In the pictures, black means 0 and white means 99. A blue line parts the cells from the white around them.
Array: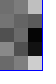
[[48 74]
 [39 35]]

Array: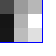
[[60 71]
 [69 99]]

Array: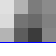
[[69 48]
 [45 41]]

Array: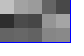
[[63 60]
 [29 27]]

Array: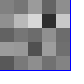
[[46 60]
 [72 84]]

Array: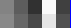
[[36 19]
 [40 28]]

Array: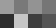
[[47 57]
 [77 24]]

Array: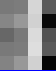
[[48 83]
 [59 81]]

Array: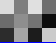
[[49 87]
 [55 45]]
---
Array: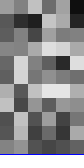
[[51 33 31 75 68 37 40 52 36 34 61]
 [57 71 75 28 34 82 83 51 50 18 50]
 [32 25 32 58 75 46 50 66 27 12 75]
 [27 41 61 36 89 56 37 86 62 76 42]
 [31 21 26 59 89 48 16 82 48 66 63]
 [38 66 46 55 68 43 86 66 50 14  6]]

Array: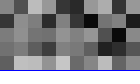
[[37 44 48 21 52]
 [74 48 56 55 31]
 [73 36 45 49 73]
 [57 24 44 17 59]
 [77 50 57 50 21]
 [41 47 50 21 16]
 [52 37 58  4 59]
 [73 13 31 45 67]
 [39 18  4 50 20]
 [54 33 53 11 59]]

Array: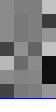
[[26 54 72 26 54 54 54]
 [47 51 42 56 47 47 49]
 [49 52 54 39 49 49 49]
 [58  6  6 75 58 23 75]]

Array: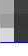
[[84 61 66]
 [22 21 25]]

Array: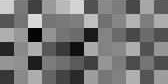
[[21 58 14 68 33 80]
 [53 56 53 59 45 47]
 [67 11 67  2 84 25]
 [39 48 34 57 45 60]
 [26 43 22 45 47 72]
 [16 35  6 42 49 82]
 [61 25 66 10 74 32]
 [46 58 51 51 44 53]
 [50 48 53 41 52 48]
 [68 29 67 28 69 28]
 [33 45 32 42 49 65]
 [61 29 58 31 67 35]]

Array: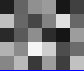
[[52 69 16 74 12]
 [72 54 35 40 39]
 [22 95 55 27 56]
 [61 80 17 51 60]
 [24 30  8 87  9]
 [75 42 61 40 25]]

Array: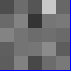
[[36 37 51 41 30]
 [50 45 45 51 42]
 [28 46 42 20 33]
 [42 54 43 46 78]
 [47 36 41 47 40]]

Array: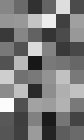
[[33 34 98 54 80 32 47 22 58 52]
 [25 24 31 75 44 72 32 52 59 41]
 [60 50 63 16 47  9 85 38 76 19]
 [14 10 61 55 57 47 51 20 92 39]
 [36 46 69 68 75 45 22 29 25 86]
 [41 26 47 75 47 40 28 59 62 29]]

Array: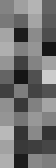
[[68 63 72 58 56 25 39 58 68 64 47 51]
 [11 22 20 46 22 49  8 25 50 11 39 62]
 [53 24 53 59 50 26 31 51 58 54 64 70]
 [49 27 20 51 64 32 79 63  8 30 35 39]]
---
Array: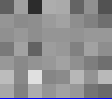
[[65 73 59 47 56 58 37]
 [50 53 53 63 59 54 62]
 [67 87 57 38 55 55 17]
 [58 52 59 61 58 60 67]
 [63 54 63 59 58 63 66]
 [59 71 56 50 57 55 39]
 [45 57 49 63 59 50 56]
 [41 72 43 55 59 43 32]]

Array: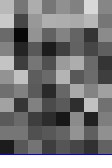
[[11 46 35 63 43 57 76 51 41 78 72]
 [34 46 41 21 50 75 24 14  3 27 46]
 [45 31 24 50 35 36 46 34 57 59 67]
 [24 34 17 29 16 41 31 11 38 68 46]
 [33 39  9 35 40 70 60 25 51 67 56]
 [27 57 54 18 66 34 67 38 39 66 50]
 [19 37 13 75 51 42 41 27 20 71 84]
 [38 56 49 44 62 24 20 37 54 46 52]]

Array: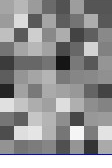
[[57 30 46 87 14 36 23 45 74 60 64]
 [45 86 37 76 63 58 40 64 35 85 71]
 [48 89 77 67 47 64 40 71 80 34 60]
 [52 69 70 62 66 70 45 63 53 64 41]
 [31 46 55 86 63 47  8 29 67 36 32]
 [58 95 27 68 59 52 47 40 26 45 61]
 [20 48 59 55 39 53 34 82 37 67 33]
 [66 88 60 51 26 56 58 50 53 34 33]]

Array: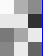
[[52 47 90 97]
 [91 65 90 68]
 [39 91 19 54]]

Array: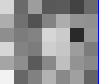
[[94 64 83 55 67 83]
 [40 55 51 48 44 41]
 [50 35 48 51 32 61]
 [69 53 80 83 51 34]
 [53 74 77 79 67 35]
 [62 57 61 16 57 26]
 [39 53 48 58 56 41]]

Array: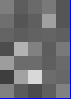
[[50 24 61 30 39 43 49]
 [35 63 42 69 36 33 36]
 [29 84 42 50 38 37 41]
 [37 42 37 36 39 62 47]
 [50 40 41 47 37 33 33]]
